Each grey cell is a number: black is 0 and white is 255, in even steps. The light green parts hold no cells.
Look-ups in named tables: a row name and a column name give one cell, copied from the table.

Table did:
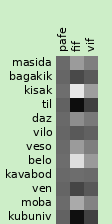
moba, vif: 131
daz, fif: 142
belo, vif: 154
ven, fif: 69
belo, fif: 222
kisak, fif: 231
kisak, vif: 158
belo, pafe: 109
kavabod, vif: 106
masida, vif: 127
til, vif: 64
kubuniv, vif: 65
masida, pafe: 106
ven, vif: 88
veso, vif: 126
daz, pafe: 105
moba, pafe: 107
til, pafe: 98

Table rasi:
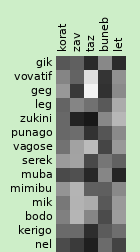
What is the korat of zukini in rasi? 104
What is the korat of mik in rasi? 120
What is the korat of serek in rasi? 154
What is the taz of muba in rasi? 39
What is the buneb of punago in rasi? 85
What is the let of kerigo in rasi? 110
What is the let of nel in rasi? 67
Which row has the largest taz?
geg

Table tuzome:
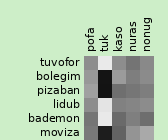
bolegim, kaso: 155
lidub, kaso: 129
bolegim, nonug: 139
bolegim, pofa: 152
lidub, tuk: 228
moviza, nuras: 148
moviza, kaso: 99
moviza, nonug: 169
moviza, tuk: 29
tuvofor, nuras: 116
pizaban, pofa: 160
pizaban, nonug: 126
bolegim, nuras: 126
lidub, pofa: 141
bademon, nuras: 127

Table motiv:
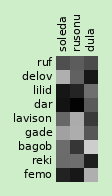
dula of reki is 30
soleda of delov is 175
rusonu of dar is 3
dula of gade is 87
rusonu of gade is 173
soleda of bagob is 108
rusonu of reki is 110
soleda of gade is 161
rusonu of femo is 23
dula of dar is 90
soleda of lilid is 22
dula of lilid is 111
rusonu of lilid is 36
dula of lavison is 58

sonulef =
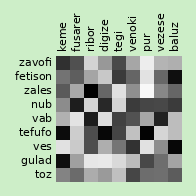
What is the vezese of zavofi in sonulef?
180
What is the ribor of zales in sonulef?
1
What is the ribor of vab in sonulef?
28
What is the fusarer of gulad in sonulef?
160
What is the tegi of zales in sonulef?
224
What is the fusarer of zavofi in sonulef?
80
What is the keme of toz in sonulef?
131
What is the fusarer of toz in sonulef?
107
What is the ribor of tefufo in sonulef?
77
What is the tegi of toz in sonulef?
192
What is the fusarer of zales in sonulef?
168
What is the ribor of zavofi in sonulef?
211
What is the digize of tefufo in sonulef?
7
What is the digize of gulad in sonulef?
233
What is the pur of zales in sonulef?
248
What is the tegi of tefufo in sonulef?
69
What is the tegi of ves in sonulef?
117

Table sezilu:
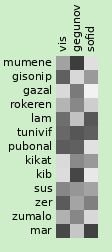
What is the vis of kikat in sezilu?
218
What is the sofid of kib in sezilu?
232
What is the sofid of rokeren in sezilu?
206
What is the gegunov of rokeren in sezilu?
136
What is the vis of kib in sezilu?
220
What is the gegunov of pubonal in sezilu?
96
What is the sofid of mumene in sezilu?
223
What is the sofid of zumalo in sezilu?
216
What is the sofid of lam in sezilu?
87
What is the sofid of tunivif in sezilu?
95
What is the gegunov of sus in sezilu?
150
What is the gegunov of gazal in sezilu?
122
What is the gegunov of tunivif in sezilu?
86
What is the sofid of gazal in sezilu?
242
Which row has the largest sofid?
gazal

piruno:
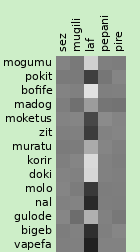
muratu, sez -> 123
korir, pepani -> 129
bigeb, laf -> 47
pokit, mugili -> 122
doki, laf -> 215
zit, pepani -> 130
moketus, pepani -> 139
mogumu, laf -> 208
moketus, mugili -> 133
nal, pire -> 125
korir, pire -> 125
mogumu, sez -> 131
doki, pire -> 127
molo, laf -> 57
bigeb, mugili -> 129
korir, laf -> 218
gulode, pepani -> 129

